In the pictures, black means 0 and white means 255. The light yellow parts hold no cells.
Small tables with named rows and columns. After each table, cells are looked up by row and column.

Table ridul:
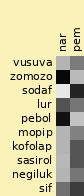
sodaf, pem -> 35
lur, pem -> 118
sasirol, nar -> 184
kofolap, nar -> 180
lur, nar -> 82
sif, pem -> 60
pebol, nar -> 17
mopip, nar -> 180
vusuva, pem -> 122
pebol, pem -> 195
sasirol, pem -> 85
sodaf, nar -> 231
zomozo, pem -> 186
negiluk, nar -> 180

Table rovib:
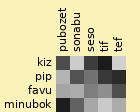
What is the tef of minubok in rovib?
172
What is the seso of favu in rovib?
126
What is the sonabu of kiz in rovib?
204
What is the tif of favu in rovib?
142
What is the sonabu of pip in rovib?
82
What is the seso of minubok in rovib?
167
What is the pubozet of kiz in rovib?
77
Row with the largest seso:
minubok

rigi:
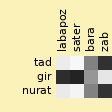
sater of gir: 35
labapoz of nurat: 234
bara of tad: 130
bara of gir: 150
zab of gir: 230
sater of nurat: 244
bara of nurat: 130
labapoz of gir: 45
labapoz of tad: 236
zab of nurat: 51
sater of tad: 247
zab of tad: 49

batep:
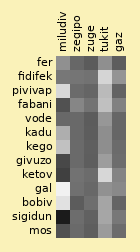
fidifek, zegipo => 117
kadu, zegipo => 105
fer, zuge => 91
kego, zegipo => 106
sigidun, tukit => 166
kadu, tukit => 142
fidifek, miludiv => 119
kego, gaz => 107
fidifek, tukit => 213
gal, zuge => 104
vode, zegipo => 105
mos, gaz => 108
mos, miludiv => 80
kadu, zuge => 93
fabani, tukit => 192
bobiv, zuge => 110
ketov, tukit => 215
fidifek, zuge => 114

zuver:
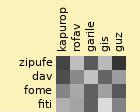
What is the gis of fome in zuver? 160
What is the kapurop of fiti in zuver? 176
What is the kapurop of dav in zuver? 78
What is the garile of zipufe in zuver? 90
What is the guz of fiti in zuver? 131
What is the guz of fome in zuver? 87
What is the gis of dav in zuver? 101
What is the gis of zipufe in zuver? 186
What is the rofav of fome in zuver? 168
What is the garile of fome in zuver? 96
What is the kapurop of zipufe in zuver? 68
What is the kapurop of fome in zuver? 133
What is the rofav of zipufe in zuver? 189
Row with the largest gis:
fiti

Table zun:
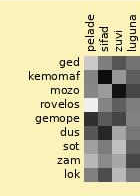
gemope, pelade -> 48
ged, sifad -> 126
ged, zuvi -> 85
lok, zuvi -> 185
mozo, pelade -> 135
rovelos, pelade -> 239
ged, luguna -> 115
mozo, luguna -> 70
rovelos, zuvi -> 95
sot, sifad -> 124
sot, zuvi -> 191
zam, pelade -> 183

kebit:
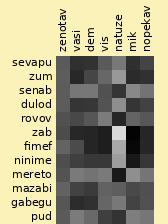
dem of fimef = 37
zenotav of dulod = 92
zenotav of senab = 92
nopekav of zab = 38
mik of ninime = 24
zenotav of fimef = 99

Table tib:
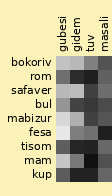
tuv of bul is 56
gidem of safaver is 188
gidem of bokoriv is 184
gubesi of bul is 149
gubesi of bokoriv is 194
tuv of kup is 35
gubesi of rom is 111

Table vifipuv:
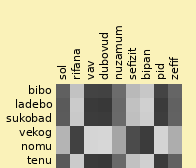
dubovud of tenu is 56
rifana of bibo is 194
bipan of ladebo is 208
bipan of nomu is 59
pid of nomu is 212
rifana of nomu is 65
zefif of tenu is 97
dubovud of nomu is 215
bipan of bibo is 199
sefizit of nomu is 75
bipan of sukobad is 206

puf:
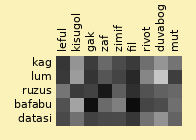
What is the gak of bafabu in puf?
15
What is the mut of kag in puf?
116
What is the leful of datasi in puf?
73
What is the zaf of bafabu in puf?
106
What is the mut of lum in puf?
62
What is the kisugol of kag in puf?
148
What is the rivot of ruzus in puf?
82
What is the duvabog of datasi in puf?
147
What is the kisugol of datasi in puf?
113
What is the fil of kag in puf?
58
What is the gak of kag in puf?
60
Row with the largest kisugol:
bafabu

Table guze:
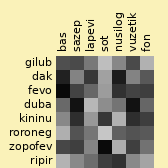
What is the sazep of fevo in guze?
67
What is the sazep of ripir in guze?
137
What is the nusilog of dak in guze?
28
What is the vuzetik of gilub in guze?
74
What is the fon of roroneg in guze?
89
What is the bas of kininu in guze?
136
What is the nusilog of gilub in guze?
135
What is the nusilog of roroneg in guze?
96

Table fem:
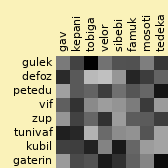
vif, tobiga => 138
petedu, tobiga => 99
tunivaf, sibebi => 140
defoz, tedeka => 99
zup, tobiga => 102
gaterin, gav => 154
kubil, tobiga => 34
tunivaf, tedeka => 163
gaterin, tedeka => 12
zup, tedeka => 61
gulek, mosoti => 126
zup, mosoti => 91
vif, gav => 95
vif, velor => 157

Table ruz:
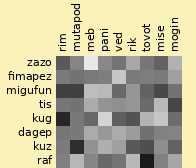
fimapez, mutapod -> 115
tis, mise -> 185
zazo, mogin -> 177
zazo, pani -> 136
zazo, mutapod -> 133
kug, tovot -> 179
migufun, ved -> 105
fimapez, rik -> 122
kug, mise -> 198
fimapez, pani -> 126
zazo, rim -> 89
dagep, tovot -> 113
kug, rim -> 39
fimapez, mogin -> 160

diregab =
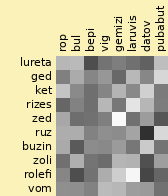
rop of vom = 143
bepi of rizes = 111
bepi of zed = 113
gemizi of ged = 104
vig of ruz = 143
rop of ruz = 173
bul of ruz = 173
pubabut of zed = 86
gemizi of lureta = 126
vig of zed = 127
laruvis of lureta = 112
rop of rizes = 102

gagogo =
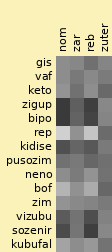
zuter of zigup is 136
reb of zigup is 63
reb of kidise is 88
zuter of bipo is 133
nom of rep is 208
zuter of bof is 103
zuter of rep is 107
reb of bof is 171
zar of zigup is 95
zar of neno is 123
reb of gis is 112
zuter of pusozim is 112
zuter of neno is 114
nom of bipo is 58
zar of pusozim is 121
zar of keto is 113
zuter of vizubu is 130
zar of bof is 145
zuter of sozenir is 136
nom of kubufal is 163
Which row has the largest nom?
rep

